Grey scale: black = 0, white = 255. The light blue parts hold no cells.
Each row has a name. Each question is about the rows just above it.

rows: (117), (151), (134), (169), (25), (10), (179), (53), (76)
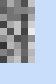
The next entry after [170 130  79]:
[194]
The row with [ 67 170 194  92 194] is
(76)
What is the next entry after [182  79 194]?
[67]
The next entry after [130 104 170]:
[104]
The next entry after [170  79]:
[92]
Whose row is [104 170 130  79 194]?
(117)

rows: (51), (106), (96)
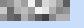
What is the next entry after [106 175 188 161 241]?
[228]
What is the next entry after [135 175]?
[175]

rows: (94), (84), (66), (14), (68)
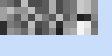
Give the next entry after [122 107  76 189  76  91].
[173]
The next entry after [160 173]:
[244]

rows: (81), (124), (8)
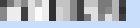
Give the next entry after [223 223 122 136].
[181]
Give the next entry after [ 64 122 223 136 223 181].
[64]
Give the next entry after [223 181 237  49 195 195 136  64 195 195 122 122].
[181]
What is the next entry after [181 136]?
[223]
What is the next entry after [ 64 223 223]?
[122]

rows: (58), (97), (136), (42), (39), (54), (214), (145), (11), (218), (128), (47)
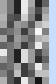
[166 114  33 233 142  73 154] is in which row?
(97)
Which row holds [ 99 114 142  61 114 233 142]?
(214)
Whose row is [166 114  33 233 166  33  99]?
(58)

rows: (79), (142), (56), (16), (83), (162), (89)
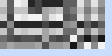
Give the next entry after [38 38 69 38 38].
[138]
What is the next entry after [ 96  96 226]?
[151]
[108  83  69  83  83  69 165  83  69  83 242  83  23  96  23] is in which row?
(162)

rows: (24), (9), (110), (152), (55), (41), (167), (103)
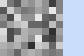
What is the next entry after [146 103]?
[162]
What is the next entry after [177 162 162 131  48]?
[162]
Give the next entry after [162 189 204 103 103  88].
[189]
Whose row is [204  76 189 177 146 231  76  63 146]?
(41)
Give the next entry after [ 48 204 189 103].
[204]

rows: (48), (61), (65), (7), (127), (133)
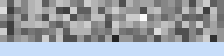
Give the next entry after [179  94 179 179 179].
[118]
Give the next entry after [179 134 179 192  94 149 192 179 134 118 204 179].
[163]
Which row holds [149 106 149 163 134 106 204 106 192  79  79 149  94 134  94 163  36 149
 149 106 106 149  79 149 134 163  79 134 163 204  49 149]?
(133)

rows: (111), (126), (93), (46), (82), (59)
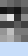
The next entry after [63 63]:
[89]
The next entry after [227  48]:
[136]
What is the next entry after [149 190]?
[120]

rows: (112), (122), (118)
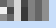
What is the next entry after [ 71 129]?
[102]
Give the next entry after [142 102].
[215]
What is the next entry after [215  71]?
[129]
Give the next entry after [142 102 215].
[57]
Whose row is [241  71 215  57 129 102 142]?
(122)

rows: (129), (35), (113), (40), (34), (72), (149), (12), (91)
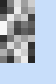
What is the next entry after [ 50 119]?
[189]
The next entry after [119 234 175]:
[205]
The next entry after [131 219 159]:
[205]

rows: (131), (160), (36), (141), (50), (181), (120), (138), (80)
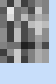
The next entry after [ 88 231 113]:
[129]
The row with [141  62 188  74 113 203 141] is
(50)
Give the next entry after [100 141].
[129]
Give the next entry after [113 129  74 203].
[129]

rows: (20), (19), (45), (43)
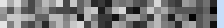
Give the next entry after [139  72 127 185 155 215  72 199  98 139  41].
[56]
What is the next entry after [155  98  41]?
[56]

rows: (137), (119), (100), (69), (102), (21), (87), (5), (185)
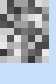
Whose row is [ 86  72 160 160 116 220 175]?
(69)
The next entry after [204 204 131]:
[56]
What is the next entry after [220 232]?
[116]

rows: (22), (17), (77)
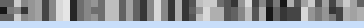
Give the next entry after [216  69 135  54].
[122]
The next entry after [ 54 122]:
[23]
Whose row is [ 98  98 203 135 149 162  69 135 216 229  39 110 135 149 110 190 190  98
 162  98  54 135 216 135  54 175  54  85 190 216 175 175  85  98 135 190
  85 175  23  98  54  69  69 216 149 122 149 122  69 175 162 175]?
(77)
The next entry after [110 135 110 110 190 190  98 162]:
[98]
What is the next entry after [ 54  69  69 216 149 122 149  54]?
[69]
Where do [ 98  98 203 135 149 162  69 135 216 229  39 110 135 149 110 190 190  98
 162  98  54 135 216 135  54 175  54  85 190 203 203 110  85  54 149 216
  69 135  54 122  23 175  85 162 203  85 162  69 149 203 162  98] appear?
(22)
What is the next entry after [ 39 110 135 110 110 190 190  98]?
[162]

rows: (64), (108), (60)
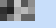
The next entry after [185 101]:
[101]
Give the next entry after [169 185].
[154]
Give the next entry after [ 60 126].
[185]

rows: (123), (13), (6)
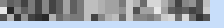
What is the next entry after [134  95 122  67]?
[134]
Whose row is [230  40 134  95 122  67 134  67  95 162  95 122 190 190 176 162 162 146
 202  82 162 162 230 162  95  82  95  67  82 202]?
(13)
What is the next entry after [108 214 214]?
[176]
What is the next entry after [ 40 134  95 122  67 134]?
[67]

